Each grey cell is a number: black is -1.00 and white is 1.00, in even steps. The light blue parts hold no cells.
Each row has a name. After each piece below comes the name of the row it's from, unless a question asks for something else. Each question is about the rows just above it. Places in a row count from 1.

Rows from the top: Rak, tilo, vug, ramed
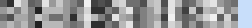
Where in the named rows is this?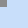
ramed, 10
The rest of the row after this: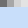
[ 0.20  0.00 -0.13]

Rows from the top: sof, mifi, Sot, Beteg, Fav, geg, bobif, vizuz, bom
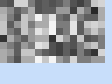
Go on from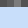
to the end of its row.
[-0.49 -0.26  0.55  0.66]
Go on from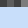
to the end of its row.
[-0.36 -0.59  0.66]
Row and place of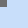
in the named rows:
Sot, 9
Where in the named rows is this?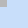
Sot, 1
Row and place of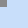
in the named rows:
mifi, 2

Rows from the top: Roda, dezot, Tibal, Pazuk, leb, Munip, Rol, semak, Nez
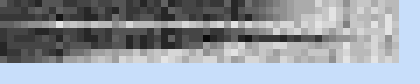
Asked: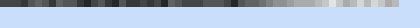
dezot
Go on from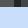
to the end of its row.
[-0.70 -0.57 -0.33 -0.70 -0.70 -0.57 -0.33 -0.23 -0.23  0.24  0.00  0.13
  0.55  0.45  0.68  0.24  0.34  0.55  0.55  0.68  0.68  0.45  0.45  0.45
  0.34  0.24  0.34  0.45  0.45  0.78  0.45  0.45  0.55  0.68  0.45  0.24
  0.45]
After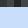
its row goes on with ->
[-0.57 -0.23 -0.70 -0.57 -0.46 -0.46 -0.57 -0.46 -0.57 -0.57 -0.23 -0.70
 -0.57 -0.12 -0.33 -0.23 -0.12  0.00  0.13  0.24  0.34  0.34  0.34  0.68
  0.45  0.55  0.45  0.13  0.45  0.55  0.55  0.34  0.55  0.45  0.45]

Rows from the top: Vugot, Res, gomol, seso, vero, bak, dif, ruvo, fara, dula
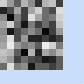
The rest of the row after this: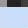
[-0.72 -0.50]
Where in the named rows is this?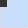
Vugot, 6

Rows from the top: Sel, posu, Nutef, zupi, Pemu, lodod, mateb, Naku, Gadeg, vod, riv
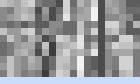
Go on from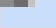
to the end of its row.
[-0.02  0.08 -0.40  0.65  0.65  0.21 -0.27  0.41]
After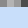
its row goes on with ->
[-0.15  0.52  0.52  0.21  0.90 -0.15 -0.27 -0.40  0.08 -0.02  0.65  0.65
 -0.02]

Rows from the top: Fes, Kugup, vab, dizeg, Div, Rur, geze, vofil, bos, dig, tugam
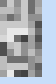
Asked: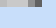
dig
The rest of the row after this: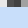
[-0.13]
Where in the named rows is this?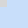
Rur, 1
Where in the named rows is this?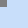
Fes, 1
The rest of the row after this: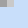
[-0.13  0.37]
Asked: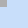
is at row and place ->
Kugup, 6
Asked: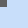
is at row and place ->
dig, 6

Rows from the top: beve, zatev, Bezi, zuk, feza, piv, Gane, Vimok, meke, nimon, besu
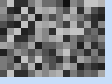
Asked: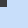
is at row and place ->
zuk, 10
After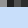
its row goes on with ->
[-0.75]

